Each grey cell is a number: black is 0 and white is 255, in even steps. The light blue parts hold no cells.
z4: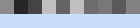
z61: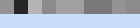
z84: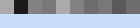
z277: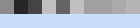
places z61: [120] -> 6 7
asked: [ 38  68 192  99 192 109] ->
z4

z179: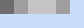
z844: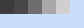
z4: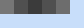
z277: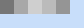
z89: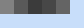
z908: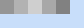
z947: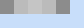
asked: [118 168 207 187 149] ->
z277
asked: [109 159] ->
z179
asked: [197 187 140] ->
z947

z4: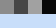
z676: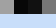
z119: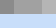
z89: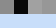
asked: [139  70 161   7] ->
z4
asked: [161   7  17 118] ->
z676
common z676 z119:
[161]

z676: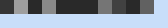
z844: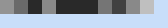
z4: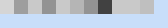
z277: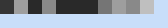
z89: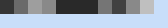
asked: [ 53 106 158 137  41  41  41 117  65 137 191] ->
z89
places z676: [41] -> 2 4 5 6 9

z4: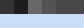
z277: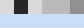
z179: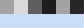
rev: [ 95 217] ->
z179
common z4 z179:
[29]
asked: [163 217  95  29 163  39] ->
z179
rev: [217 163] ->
z179
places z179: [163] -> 0 4
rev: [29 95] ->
z179

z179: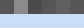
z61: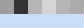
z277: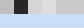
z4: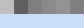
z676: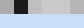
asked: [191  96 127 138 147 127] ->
z4
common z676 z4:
[191]

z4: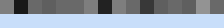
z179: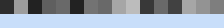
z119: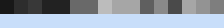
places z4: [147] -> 14
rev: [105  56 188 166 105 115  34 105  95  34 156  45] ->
z179
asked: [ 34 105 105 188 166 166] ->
z119
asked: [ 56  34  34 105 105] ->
z119
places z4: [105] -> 2 4 5 9 12 15
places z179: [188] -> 9
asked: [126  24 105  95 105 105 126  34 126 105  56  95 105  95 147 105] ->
z4

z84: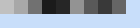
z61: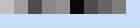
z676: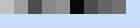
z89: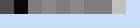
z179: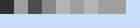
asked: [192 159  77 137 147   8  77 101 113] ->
z676
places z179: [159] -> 1 5 7 8
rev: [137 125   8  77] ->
z89
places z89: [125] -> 2 4 6 7

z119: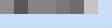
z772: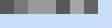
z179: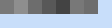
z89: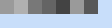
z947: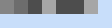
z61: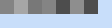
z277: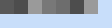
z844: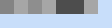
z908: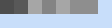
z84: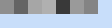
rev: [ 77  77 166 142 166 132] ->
z844
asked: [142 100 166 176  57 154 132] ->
z84
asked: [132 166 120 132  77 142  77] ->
z61
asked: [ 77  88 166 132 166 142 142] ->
z908
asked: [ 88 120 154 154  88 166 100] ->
z772
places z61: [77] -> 4 6
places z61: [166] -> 1

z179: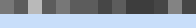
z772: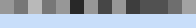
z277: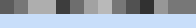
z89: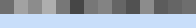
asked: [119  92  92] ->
z179
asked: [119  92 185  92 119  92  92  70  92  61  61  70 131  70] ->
z179
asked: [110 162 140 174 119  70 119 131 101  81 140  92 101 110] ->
z89
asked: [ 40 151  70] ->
z772
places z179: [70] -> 7 11 13
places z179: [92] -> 1 3 5 6 8

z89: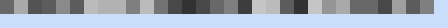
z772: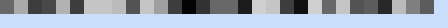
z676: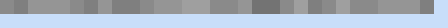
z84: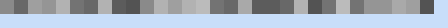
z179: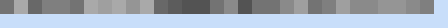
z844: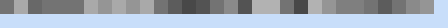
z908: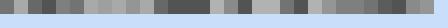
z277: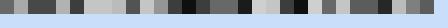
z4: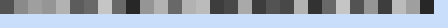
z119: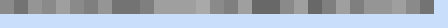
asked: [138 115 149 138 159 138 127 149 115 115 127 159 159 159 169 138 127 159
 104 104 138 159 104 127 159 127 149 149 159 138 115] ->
z119
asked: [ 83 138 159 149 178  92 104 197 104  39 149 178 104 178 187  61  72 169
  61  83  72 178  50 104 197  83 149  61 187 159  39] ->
z4
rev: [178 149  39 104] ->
z4
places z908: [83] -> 3 12 13 14 17 21 28

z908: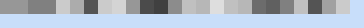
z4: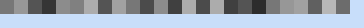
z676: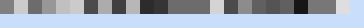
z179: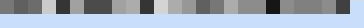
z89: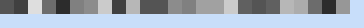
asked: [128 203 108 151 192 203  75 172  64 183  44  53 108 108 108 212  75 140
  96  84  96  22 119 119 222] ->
z676
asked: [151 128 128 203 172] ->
z908

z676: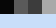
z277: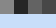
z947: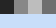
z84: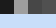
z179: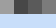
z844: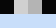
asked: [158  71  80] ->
z84
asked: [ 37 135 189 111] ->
z947
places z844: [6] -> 0 3
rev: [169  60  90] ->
z676

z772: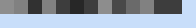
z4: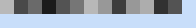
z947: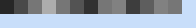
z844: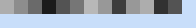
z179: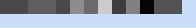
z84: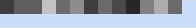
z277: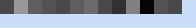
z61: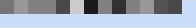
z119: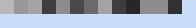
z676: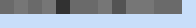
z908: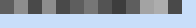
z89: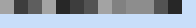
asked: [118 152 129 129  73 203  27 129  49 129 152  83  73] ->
z61
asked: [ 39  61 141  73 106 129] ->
z772
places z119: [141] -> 4 10 11
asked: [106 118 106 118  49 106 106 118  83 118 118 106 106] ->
z676
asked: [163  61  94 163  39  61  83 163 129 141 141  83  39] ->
z89
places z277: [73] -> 0 4 7 12
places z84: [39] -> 9

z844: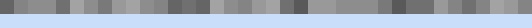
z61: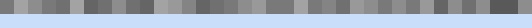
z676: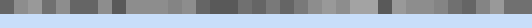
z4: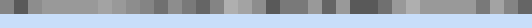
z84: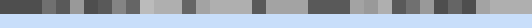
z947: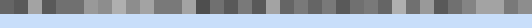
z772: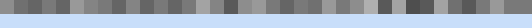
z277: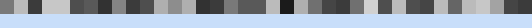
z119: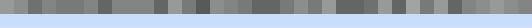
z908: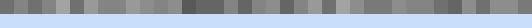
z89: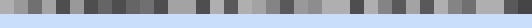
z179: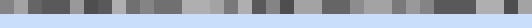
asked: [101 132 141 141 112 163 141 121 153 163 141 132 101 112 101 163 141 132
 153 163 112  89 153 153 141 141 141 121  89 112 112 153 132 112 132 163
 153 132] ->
z844
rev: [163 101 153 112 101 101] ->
z119
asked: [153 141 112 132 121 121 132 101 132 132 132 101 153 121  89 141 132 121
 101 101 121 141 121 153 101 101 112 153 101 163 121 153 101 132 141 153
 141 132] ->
z119

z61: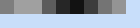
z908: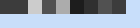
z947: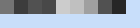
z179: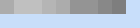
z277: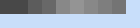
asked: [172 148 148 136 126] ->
z179
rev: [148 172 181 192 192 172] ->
z179
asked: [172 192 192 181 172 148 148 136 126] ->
z179
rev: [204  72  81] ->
z947

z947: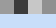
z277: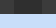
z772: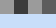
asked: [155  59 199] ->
z947
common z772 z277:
[59]
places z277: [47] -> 1 2
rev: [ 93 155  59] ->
z772
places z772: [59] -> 1

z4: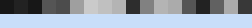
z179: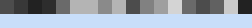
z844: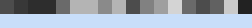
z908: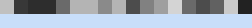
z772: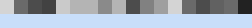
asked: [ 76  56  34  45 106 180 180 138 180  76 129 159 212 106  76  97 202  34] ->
z179
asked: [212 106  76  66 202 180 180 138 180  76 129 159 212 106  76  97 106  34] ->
z772
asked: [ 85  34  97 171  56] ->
z4

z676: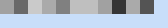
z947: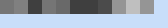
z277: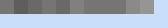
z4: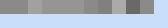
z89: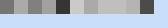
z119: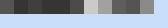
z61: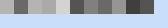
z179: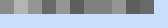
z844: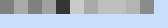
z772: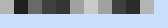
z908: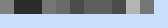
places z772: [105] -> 2
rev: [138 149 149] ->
z4
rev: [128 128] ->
z179
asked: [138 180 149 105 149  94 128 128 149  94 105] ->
z179
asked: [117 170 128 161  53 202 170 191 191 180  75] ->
z89

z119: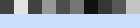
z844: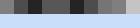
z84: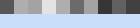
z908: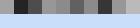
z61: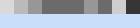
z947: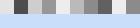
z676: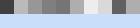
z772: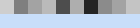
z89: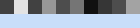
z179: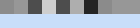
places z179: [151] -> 1 8 9
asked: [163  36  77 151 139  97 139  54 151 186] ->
z908
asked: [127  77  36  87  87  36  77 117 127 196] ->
z844
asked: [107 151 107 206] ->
z61

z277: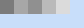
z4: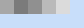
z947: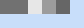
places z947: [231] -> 2
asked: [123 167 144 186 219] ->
z277
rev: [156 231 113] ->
z947
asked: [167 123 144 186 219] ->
z4
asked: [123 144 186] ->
z4
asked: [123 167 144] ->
z277

